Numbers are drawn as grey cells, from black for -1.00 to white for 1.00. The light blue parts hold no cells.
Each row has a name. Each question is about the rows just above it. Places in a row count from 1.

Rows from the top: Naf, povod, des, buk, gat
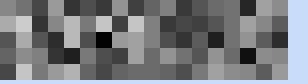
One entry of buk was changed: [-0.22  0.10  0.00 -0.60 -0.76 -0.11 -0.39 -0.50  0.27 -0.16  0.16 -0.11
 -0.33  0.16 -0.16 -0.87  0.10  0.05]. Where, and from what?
6, [-0.05]
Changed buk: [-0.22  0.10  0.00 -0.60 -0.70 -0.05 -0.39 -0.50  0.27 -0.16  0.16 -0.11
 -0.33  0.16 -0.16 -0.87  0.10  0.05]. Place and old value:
5, [-0.76]
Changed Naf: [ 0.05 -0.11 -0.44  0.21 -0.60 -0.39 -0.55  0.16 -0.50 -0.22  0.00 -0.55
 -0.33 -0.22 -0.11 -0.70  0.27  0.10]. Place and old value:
14, [-0.16]

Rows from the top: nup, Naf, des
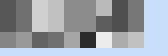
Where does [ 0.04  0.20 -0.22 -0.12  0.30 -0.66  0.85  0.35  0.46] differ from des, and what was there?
9, [0.51]
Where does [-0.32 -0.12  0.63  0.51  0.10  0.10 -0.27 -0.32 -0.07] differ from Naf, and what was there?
8, [-0.38]
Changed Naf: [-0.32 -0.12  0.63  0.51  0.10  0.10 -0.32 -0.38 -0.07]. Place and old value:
7, [-0.27]
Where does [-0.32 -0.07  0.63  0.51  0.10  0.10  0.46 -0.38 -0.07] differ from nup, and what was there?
2, [-0.12]
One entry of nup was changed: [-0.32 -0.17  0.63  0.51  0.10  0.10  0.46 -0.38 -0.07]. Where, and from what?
2, [-0.12]
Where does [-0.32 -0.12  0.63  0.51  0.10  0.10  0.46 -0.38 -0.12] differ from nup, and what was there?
9, [-0.07]
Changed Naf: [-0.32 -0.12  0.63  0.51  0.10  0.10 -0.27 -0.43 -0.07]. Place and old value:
8, [-0.38]

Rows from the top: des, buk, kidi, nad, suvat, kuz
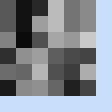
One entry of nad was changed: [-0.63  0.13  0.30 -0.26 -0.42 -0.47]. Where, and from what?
3, [0.24]
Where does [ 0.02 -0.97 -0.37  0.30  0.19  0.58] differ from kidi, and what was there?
2, [-0.91]
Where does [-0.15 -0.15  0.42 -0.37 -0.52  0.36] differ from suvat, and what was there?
2, [-0.20]
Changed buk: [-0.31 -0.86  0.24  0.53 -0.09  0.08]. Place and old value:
4, [0.47]

